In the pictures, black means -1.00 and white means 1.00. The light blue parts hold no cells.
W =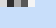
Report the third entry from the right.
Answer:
0.35
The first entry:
0.71

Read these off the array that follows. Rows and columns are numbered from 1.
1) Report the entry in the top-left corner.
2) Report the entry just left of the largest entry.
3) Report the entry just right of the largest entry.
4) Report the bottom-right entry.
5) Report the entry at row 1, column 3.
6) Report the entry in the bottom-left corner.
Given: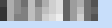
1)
-0.47
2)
0.73
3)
-0.22
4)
-0.35
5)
0.11
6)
-0.59
